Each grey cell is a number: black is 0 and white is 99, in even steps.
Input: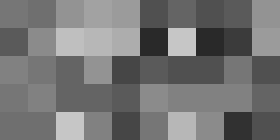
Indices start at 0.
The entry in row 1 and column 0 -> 35
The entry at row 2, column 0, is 50
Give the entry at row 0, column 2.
57
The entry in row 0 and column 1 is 43
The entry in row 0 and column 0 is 46
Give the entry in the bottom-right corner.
31
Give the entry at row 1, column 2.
74
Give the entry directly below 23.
46
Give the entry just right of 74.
71
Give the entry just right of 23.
60
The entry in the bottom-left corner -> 43
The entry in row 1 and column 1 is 54
